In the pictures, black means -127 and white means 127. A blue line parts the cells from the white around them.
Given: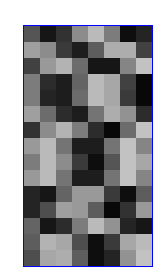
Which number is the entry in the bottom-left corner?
-49
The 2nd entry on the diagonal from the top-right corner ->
45
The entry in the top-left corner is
-42
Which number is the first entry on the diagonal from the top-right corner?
-91
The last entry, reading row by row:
66
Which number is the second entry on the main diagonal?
12
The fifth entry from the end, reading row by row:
-34
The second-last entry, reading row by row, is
18
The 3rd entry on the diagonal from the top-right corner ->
-105
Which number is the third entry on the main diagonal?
51
